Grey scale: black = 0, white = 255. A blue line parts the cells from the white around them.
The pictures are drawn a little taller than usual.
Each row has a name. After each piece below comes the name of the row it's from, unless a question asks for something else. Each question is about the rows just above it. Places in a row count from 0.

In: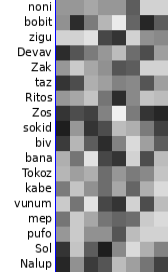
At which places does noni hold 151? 0 1 3 4
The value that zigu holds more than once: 210
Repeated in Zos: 52
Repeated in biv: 93

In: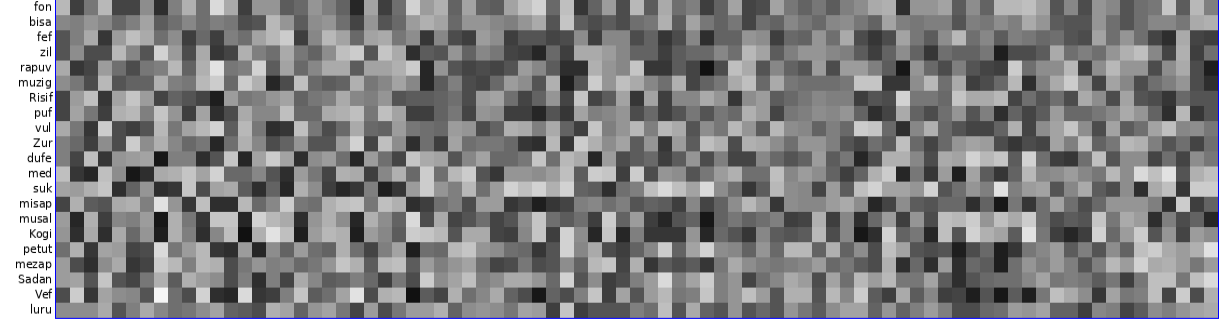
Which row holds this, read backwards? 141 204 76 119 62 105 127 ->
Sadan
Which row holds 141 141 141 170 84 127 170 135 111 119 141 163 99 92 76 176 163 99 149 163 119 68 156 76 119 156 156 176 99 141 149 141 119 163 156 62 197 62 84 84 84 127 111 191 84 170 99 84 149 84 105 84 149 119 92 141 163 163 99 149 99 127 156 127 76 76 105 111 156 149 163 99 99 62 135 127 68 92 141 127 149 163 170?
luru
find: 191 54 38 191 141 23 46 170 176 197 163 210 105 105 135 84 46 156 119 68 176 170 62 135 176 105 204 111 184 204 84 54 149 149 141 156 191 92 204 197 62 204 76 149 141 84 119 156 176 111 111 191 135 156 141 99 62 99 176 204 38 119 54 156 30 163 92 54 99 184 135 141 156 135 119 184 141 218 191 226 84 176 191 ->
med
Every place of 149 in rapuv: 27 39 61 76 77
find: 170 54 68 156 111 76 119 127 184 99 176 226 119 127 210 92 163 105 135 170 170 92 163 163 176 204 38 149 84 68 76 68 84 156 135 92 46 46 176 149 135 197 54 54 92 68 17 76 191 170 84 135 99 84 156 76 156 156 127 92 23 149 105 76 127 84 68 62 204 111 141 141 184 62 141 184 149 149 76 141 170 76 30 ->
rapuv

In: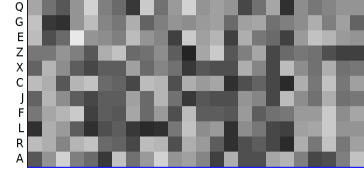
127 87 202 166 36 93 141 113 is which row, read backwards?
Z
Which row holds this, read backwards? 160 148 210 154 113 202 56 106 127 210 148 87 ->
Q
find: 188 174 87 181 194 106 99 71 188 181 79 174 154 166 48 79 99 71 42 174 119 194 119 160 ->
C
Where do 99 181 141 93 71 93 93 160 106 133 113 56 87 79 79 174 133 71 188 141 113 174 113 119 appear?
X
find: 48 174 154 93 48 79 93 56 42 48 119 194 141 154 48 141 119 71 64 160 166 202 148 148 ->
L
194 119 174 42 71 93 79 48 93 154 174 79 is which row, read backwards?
R
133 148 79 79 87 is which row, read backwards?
J

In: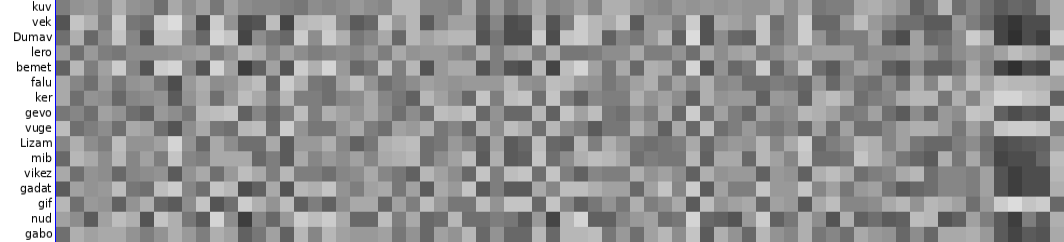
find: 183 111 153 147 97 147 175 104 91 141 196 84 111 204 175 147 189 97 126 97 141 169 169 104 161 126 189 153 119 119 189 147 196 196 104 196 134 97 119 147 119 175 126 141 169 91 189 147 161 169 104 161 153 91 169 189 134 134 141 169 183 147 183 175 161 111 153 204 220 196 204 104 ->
gif
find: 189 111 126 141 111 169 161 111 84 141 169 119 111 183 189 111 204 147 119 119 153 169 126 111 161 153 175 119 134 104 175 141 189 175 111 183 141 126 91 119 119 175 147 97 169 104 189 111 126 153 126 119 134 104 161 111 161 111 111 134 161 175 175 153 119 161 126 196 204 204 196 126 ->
vuge
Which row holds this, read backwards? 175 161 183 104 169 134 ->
Dumav
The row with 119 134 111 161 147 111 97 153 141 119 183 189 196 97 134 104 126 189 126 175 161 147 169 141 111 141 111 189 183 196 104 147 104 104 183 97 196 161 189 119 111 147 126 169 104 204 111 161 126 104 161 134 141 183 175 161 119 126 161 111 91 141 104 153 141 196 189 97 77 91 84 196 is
gevo

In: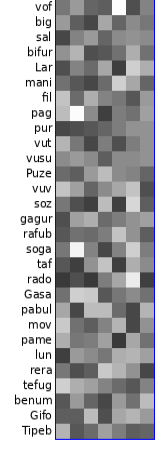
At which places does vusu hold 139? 0 2 4 5
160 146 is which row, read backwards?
gagur
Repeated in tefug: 131
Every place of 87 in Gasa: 3
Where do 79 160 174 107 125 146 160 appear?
gagur
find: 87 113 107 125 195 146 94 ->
rafub

